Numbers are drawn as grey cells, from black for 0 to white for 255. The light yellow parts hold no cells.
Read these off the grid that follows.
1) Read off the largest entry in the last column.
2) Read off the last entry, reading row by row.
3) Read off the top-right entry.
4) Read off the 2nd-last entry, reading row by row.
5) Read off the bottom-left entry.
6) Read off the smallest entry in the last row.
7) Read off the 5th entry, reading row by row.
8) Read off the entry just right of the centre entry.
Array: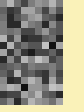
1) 180
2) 164
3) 125
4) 112
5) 98
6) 41
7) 125
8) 70

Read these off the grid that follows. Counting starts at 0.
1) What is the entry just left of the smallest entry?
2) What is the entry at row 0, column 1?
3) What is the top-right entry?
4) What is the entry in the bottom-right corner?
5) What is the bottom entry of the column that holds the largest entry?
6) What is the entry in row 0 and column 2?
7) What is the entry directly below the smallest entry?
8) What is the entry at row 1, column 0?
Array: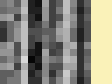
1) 215
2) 135
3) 95
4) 80
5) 190
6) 95
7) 49
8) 107

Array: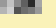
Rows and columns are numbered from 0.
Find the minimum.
42
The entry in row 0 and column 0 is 153
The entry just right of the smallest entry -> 166
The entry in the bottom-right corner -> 153

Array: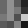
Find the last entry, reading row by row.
23
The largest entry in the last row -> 133
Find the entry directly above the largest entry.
51
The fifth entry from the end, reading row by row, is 201
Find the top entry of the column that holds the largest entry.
35
